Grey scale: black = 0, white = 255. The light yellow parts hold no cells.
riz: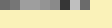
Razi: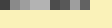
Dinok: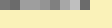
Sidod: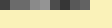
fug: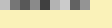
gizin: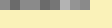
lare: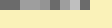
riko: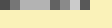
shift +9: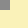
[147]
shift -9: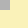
[170]
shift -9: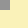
[139]
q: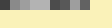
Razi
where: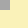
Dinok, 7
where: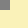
Dinok, 6

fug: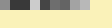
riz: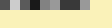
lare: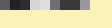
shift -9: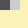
[ 72 195]
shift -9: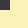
[48]
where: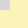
lare, 4
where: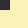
lare, 3
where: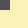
riz, 1

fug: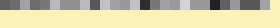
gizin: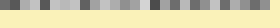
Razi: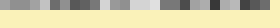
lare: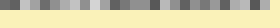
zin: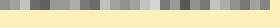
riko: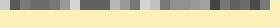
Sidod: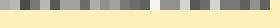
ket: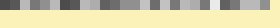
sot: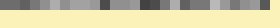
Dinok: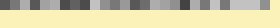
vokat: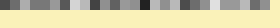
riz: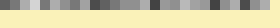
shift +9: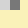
[221 129]
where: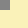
zin, 27
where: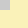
riko, 1

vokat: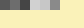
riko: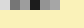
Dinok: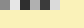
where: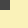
vokat, 3
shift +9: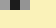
[166  37 157]
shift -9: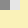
[129 221]
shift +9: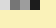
[227 127 166  37]

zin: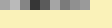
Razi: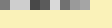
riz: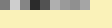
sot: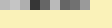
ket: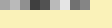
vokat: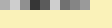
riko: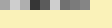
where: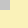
sot, 2
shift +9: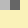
[195 111]
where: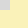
Razi, 6
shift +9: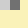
[215 122]
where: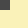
Razi, 4

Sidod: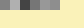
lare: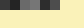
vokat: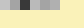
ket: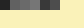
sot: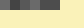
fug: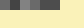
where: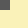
sot, 3
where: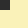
lare, 5
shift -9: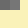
[ 97 109]

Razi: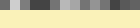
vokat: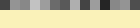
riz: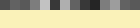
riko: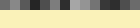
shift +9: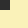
[55]
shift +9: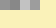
[157 145 203 166]
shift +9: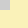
[215]
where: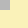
Razi, 7
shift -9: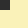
[37]
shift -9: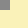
[127]

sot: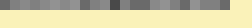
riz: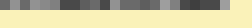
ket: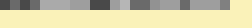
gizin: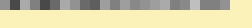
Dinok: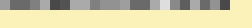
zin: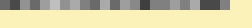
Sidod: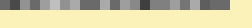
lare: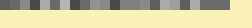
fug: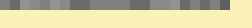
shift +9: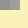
[155 167]
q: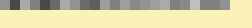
gizin
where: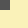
Dinok, 7
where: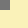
Sidod, 19
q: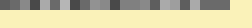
lare
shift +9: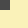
[82]
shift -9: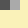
[ 74 161]

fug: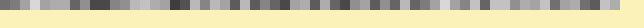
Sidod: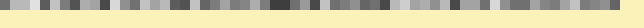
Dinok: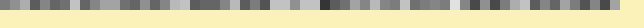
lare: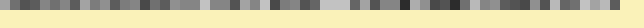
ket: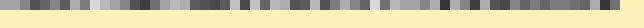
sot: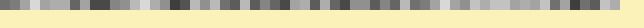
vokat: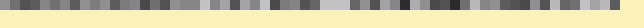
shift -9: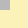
[176]
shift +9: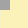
[172]
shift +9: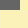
[110 110]
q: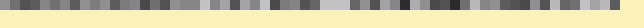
vokat
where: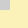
Sidod, 41
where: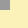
Sidod, 31
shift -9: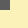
[83]

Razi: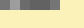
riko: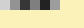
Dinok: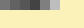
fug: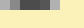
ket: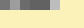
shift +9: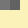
[126 107]
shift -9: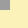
[148]

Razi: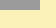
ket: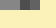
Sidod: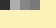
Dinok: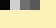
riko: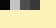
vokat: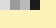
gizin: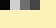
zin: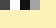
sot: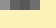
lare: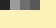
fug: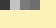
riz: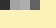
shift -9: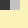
[ 48 186]
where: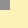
sot, 1
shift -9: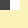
[ 60 244]
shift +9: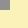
[153]

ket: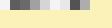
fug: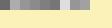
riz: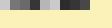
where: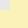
ket, 7
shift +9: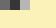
[115  63 191]
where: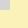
ket, 5
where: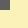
ket, 2

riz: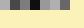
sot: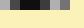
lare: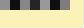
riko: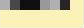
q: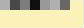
riz
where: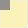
lare, 1
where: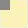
lare, 3
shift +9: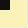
[24]
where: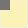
sot, 7
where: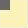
riz, 7
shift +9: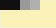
[ 24  24 162 185]

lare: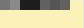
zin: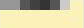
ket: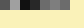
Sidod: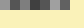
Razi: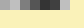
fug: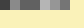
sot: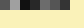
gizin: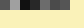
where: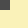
gizin, 6
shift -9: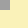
[151]

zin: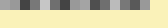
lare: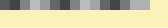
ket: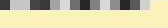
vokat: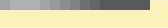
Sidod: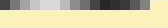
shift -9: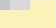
[189 208 208]
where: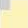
ket, 15
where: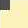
zin, 10
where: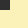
Sidod, 12

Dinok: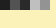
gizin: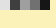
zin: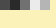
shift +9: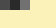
[ 83  51 122]
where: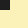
Dinok, 1
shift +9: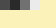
[ 83  51 122 244]
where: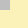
Dinok, 4
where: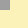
gizin, 3
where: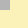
zin, 5

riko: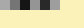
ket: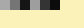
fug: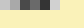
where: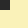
riko, 5
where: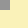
riko, 4

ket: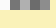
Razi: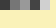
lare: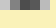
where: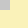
lare, 1
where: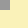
Razi, 3
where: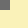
ket, 4
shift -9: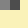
[121  68]
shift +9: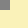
[139]
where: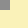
ket, 5

